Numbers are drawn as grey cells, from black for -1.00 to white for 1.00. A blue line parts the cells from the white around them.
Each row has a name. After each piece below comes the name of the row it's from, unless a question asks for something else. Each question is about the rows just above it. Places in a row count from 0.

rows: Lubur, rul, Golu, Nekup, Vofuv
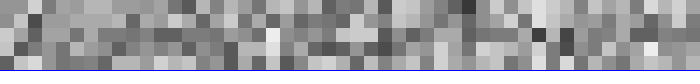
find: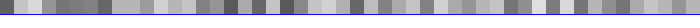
Vofuv
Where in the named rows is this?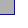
Vofuv, 24
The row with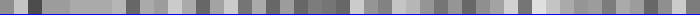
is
rul
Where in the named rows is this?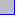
Vofuv, 26
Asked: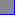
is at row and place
Vofuv, 21
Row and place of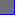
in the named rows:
Golu, 18

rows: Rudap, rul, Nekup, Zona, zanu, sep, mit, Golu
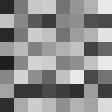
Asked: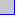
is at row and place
Rudap, 2
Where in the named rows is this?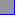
Rudap, 5
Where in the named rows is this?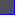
rul, 6

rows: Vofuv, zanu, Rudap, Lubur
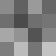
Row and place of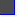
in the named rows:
zanu, 1
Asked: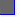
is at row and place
Vofuv, 3
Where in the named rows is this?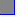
Rudap, 3
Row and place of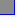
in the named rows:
Vofuv, 0
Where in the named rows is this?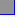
Rudap, 1
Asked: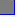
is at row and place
Lubur, 0
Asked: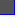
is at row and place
Rudap, 2

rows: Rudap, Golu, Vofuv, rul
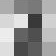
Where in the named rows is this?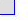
rul, 0
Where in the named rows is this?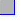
Rudap, 3

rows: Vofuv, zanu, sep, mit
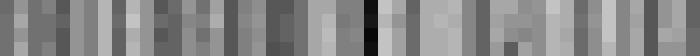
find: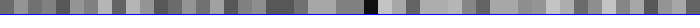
Vofuv
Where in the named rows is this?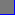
zanu, 24
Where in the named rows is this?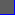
mit, 36
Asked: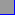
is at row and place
mit, 35
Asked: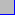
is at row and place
sep, 23

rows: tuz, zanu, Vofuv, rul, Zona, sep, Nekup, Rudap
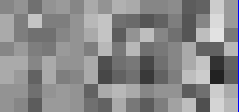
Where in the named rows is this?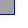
Rudap, 12
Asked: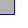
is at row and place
tuz, 8
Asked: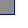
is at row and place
tuz, 12
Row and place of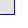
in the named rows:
Vofuv, 15
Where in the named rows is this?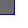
zanu, 9

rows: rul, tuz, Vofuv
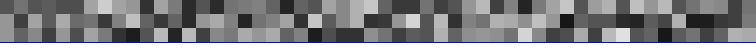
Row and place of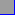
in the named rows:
rul, 42
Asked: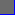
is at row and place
tuz, 5
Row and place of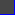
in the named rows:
tuz, 47
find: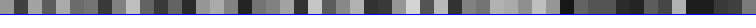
tuz

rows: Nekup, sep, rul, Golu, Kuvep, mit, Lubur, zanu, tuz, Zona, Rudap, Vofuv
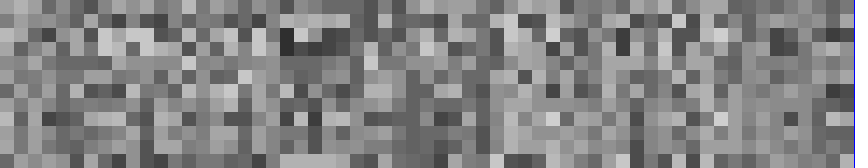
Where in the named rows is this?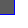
tuz, 27
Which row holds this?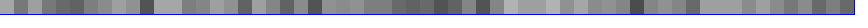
Rudap
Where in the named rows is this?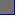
Vofuv, 28
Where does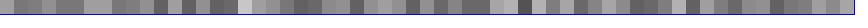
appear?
mit
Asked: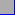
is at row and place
Zona, 50
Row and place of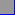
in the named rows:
Nekup, 31
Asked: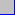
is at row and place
rul, 16

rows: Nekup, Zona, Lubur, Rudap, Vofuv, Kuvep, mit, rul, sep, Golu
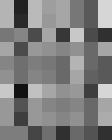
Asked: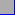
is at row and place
sep, 7
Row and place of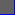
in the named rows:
Kuvep, 6
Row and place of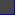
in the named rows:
Golu, 2
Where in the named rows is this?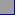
Nekup, 3
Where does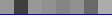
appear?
sep
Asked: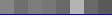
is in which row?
Vofuv

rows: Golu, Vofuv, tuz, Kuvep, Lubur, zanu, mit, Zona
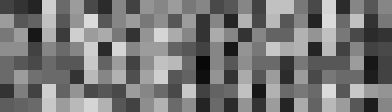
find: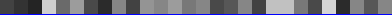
Golu
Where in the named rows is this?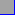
zanu, 10
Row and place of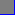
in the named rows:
mit, 1
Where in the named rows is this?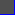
zanu, 9
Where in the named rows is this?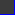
tuz, 4
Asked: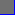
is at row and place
zanu, 2
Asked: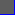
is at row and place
Zona, 0

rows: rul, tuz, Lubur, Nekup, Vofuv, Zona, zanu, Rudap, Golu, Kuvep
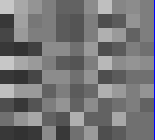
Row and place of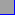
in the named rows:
tuz, 1
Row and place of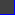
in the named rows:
Nekup, 2
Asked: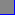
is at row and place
rul, 8
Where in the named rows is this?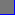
tuz, 2
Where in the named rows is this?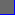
zanu, 6

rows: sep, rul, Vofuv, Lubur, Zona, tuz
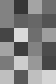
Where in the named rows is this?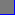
Zona, 0
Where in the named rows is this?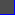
Lubur, 3
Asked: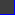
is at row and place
Lubur, 1
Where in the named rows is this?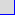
Vofuv, 1

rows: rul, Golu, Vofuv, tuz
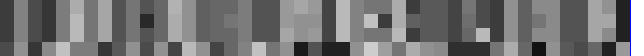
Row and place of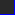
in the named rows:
Golu, 10
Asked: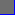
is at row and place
Golu, 33
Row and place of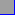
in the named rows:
tuz, 27
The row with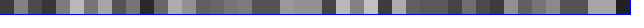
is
Golu
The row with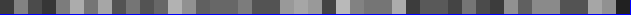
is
rul
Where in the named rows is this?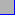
rul, 12
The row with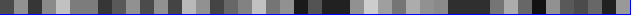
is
tuz

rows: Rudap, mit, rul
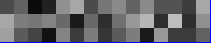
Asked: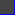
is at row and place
rul, 2
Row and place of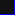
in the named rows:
rul, 3

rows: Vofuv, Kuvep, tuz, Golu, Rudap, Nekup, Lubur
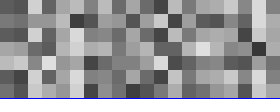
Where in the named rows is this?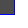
Rudap, 12
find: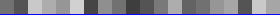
Lubur
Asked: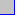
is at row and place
Nekup, 12

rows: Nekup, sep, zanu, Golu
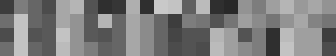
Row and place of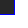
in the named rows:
Nekup, 16
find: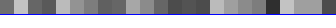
Golu
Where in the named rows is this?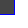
zanu, 12
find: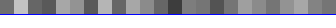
sep
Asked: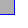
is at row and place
Nekup, 9
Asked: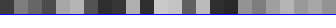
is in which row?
Nekup

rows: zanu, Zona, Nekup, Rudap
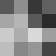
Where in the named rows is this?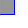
Rudap, 2
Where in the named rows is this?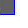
zanu, 3
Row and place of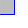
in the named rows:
Rudap, 0

